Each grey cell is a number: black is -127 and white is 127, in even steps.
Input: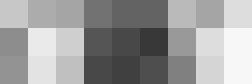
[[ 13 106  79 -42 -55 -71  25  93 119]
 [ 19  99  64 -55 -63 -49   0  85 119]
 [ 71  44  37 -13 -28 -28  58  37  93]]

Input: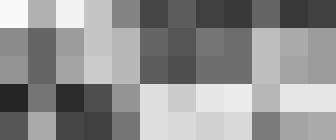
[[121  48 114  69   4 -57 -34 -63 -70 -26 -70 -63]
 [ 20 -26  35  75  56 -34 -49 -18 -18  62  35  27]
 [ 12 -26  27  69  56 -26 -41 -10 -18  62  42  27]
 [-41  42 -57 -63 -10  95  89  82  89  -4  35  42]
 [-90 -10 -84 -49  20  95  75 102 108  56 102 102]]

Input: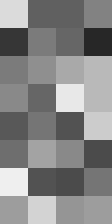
[[  9 -25 104  57]
 [ -4  15  41  57]
 [ 29  83  21  29]
 [-17  35   9 -52]
 [-73  -4 -25 -88]
 [ 91 -31 -31   2]
 [-39 -10 -45  76]
 [111 -45 -52 -10]]

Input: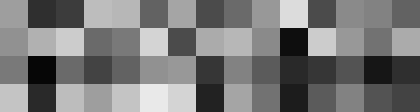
[[  17   49   76  -21   -6   84  -52   43   55   10 -113   76   24  -13
    43]
 [  68  -86   61   30   68  105   84  -93   37  -13  -99  -36    2  -44
   -60]
 [  -6 -121  -21  -60  -29   17   24  -73    2  -36  -86  -73  -44 -105
   -80]
 [  30  -80  -67   61   55  -29   37  -52  -21   24   92  -52   10    2
   -29]]

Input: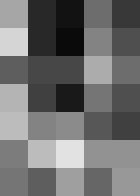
[[  -3   60   98   18   18]
 [ -10  -33   31  -25   24]
 [  60    3   11  -40  -63]
 [ -33  -56  -56   44  -18]
 [  52  -63 -102  -10  -48]
 [  38  -87 -109  -18  -71]
 [  85  -87 -117    3  -48]]

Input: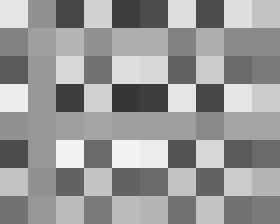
[[-51  23 114 -21 114 108 -43  88 -37 -21]
 [-37  23  88 -13  94  88 -29  75 -21  -5]
 [-13  23  60  -5  60  53 -13  67 -13  -5]
 [  3  31  53  17  45  45   3  45   9   9]
 [ 17  23  31  37  31  31  31   9  37  37]
 [ 67  17 -29  67 -29 -21  67 -29  75  53]
 [101  17 -57  81 -65 -51  94 -51  94  67]
 [108  23 -65  81 -72 -65 101 -57 101  75]]
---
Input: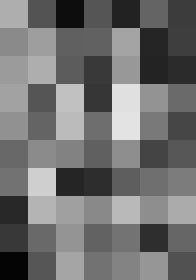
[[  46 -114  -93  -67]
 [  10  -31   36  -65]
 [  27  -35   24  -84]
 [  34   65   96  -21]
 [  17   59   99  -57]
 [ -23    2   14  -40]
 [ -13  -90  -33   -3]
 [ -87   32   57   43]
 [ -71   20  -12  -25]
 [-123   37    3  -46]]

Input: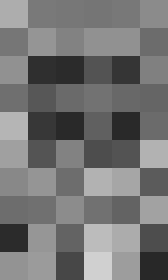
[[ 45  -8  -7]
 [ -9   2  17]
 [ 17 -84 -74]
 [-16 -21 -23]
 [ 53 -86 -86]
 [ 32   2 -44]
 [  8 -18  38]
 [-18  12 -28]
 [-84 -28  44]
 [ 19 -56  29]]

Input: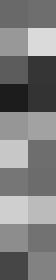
[[-22]
 [ 24]
 [-35]
 [-99]
 [ 22]
 [ 71]
 [ -9]
 [ 79]
 [ 13]
 [-57]]

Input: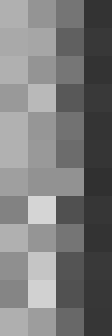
[[ 48 -10]
 [ 41 -31]
 [ 48  -9]
 [ 25 -39]
 [ 49 -13]
 [ 49 -19]
 [ 31  18]
 [  2 -47]
 [ 48 -10]
 [ 15 -43]
 [  5 -46]
 [ 47 -23]]

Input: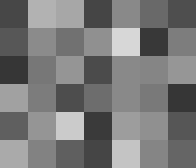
[[-56  39   9 -49]
 [-40 -14  87  -2]
 [-73  21   9  22]
 [ 33 -50   9 -73]
 [-32  75  29 -41]
 [ 42 -32  68 -26]]

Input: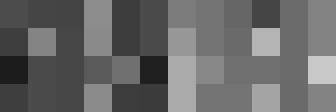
[[-51 -60 -67  -3 -25 -20]
 [-65 -57 -67  24 -21 -20]
 [-99 -57 -15  42 -16 -20]
 [-65 -57 -67  42 -11 -21]]
